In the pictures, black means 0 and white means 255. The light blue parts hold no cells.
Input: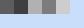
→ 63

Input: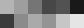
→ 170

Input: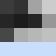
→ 71

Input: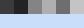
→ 132

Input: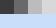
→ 59

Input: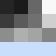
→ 141

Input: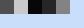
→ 201

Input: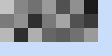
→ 102

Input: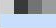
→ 208
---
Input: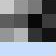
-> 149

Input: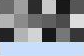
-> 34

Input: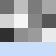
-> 47

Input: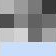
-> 200

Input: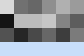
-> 82

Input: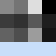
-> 98

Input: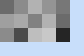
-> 139

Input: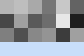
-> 127
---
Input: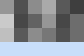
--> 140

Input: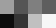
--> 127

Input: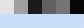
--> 27

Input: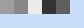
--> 235

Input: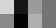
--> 155

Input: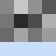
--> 145

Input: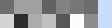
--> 160
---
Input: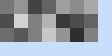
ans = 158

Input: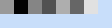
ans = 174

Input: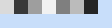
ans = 127

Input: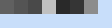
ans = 41

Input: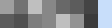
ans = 104

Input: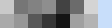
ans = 66

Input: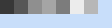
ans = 124

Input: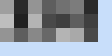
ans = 113
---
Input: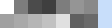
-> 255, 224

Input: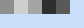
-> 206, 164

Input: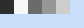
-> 247, 205

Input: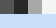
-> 244, 168

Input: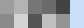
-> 212, 191

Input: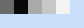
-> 243, 200

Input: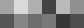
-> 217, 186
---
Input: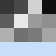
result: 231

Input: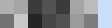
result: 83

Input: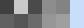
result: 107

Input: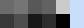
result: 24

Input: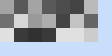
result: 68

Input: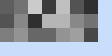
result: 181

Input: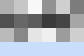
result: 59

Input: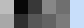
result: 87
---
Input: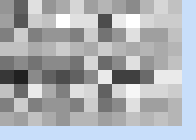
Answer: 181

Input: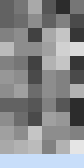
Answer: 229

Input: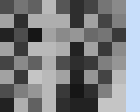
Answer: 197

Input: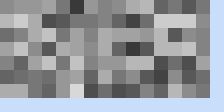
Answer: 119

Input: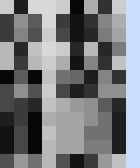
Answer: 193
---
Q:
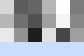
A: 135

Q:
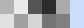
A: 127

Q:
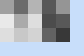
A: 88

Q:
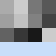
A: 67

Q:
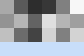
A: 159

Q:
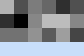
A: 135

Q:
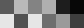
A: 62
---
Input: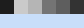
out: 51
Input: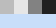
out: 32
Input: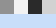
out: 210
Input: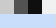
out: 241
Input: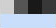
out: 56
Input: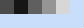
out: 215
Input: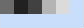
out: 219
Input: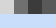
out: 89
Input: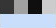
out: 204
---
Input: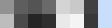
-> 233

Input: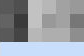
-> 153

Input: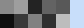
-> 129

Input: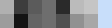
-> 80

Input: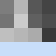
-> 203

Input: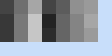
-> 101

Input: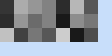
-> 25

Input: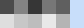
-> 189
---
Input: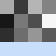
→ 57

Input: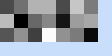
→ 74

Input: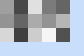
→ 224

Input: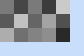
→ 122

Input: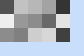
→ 183

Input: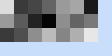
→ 154
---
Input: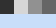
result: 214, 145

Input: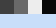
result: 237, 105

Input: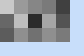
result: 201, 190

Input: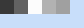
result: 252, 178

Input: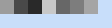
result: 200, 165

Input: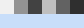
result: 240, 191

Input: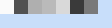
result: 250, 217

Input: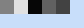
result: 225, 129

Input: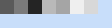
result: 239, 216

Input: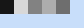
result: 216, 173
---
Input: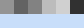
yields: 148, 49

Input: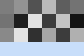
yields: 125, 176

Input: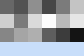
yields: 103, 20

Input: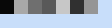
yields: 8, 149

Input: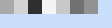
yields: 169, 146

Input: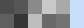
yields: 76, 115

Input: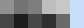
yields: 145, 106

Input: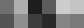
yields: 111, 122
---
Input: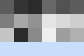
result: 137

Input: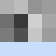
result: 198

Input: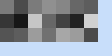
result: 156

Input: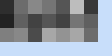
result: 75

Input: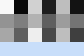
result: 238

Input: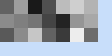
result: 198

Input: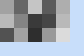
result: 46
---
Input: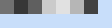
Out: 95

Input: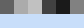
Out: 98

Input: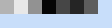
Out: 70

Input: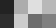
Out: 109

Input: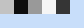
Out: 153

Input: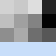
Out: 87

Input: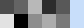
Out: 76
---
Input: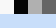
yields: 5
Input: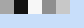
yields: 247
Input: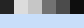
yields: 114
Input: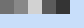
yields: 210
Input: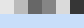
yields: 133
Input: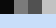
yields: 123
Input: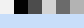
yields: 211
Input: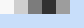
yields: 124
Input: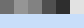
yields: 79
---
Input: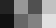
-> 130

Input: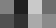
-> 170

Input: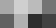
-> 45

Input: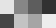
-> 165

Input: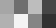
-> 133

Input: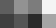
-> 42
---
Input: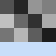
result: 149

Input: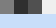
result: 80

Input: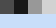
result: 152

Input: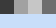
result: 198

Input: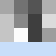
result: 84

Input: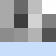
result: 190
